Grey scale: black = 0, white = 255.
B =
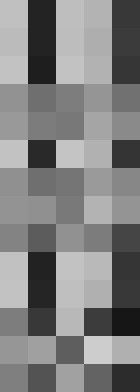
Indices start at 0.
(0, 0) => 192
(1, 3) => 174
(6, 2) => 117
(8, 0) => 131
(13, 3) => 99
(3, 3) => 149
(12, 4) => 176
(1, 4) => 59
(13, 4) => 44
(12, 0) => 150
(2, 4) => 54
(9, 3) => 185
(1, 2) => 189
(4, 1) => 124
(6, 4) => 135
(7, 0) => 147
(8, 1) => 92
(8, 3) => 124
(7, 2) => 121
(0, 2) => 190
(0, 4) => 56
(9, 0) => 193
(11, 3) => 60

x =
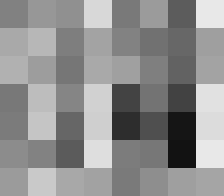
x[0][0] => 129
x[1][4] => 130
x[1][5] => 113
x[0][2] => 144
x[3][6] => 66
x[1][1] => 183
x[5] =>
[140, 130, 91, 222, 124, 119, 18, 232]
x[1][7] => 159
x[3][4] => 67
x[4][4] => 45
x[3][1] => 189
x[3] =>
[120, 189, 133, 209, 67, 115, 66, 225]
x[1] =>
[169, 183, 126, 163, 130, 113, 103, 159]
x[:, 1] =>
[151, 183, 157, 189, 197, 130, 201]
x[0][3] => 216

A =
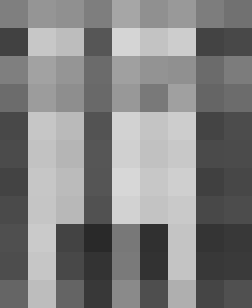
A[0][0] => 127
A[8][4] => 120
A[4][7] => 68
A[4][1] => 198
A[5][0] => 75
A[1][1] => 199
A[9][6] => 196
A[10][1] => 189
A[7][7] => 72
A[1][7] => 67
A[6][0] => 67
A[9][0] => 77
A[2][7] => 107
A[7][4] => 210
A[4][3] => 83
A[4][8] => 76
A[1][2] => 189
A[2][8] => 124
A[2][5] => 147
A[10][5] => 78
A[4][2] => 186
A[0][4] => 166
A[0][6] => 153
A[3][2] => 142
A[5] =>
[75, 194, 181, 86, 208, 193, 200, 74, 75]
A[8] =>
[79, 202, 67, 41, 120, 48, 196, 52, 56]
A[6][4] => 215

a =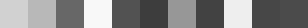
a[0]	209
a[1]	184
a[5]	61
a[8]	238

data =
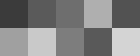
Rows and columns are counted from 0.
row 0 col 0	59
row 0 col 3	175
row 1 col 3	89
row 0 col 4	82

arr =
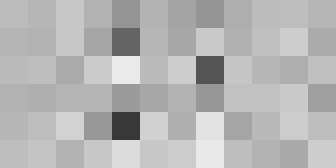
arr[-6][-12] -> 188
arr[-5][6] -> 168
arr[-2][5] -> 209
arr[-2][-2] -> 204
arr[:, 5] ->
[179, 182, 187, 167, 209, 199]
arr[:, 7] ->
[149, 201, 84, 151, 227, 233]
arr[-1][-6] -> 204
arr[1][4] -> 100
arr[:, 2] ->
[199, 199, 171, 180, 210, 179]
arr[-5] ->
[181, 178, 199, 165, 100, 182, 168, 201, 176, 191, 205, 171]
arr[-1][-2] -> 170
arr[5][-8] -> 220
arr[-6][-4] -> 174
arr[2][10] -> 174
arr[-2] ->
[182, 189, 210, 152, 56, 209, 175, 227, 165, 185, 204, 190]

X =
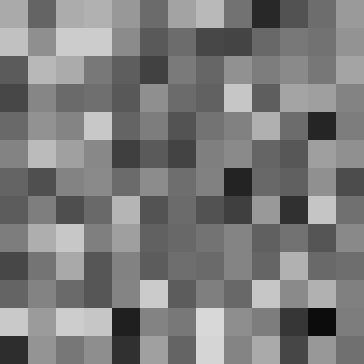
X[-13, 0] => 170
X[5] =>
[131, 187, 160, 136, 63, 90, 67, 127, 138, 101, 87, 159, 144]
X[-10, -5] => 198
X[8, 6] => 104
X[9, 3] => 86
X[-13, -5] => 114
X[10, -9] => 132
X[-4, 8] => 132
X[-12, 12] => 147
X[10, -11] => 106
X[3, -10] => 111
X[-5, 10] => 114
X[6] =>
[100, 79, 131, 138, 107, 140, 110, 129, 35, 104, 96, 144, 76]
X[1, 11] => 114
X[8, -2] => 85
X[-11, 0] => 91
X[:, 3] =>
[177, 204, 120, 111, 200, 136, 138, 105, 127, 86, 86, 198, 142]
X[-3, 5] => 203
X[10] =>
[100, 131, 106, 86, 132, 203, 92, 127, 104, 198, 138, 177, 128]
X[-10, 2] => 106
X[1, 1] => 143
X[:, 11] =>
[109, 114, 119, 159, 37, 159, 144, 197, 85, 105, 177, 12, 152]
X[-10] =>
[71, 134, 106, 111, 88, 143, 107, 97, 198, 94, 164, 159, 131]
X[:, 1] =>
[100, 143, 184, 134, 146, 187, 79, 126, 174, 116, 131, 155, 148]
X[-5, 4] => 159
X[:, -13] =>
[170, 193, 91, 71, 105, 131, 100, 92, 125, 71, 100, 201, 45]
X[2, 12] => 164
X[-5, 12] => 137
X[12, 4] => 48
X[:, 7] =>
[185, 71, 102, 97, 115, 127, 129, 82, 115, 106, 127, 216, 213]
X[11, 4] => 31

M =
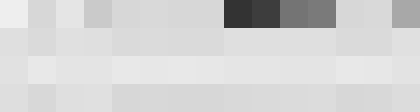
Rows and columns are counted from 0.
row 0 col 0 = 238
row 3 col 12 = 215
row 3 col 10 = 219
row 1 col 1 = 218
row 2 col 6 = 232
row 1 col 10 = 223
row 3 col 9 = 218
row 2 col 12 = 232
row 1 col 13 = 218
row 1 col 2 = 224
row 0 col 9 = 61
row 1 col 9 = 223
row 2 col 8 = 229
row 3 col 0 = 222
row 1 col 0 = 223
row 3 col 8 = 217
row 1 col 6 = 218
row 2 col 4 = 232
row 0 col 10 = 116

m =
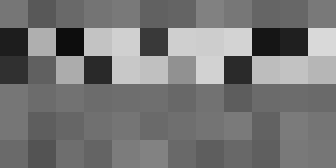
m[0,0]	118
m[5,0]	106
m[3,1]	108
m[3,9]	107
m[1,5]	57
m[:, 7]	[129, 205, 210, 114, 116, 94]
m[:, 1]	[88, 175, 96, 108, 94, 83]
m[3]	[118, 108, 114, 108, 110, 111, 104, 114, 93, 107, 108, 106]
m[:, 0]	[118, 29, 48, 118, 118, 106]
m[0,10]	103
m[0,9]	101
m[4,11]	117
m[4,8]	122
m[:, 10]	[103, 31, 194, 108, 123, 121]
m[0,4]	121
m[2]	[48, 96, 172, 41, 200, 192, 145, 210, 42, 189, 194, 182]
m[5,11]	118
